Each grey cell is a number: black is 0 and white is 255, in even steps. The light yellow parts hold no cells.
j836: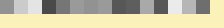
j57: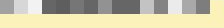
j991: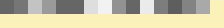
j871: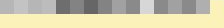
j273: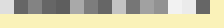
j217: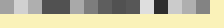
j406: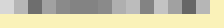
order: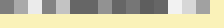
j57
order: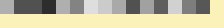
j217
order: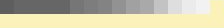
j273
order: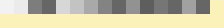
j57
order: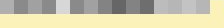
j871

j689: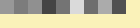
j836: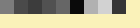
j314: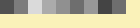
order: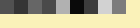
j836
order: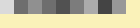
j314
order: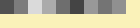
j689

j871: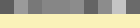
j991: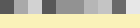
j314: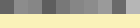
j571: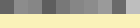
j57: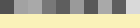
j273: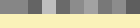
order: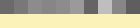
j571
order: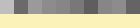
j571

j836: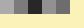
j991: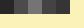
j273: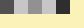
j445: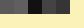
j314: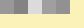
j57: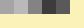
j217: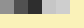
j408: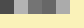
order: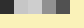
j217
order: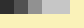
j273

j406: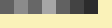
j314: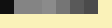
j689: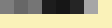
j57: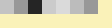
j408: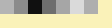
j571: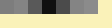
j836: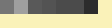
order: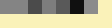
j571
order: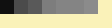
j571

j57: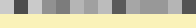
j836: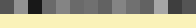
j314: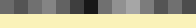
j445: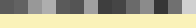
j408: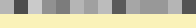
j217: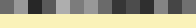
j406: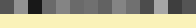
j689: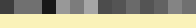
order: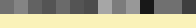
j689
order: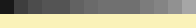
j314
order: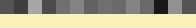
j406
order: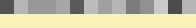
j408
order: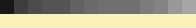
j689
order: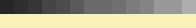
j217
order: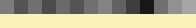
j314

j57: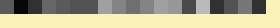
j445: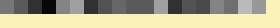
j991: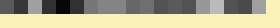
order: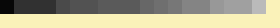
j445
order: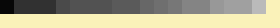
j57
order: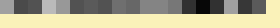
j991
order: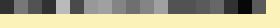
j57
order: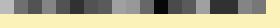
j57

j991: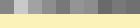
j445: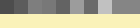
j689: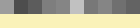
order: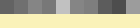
j689
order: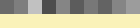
j445
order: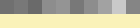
j991
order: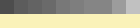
j445
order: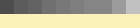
j689

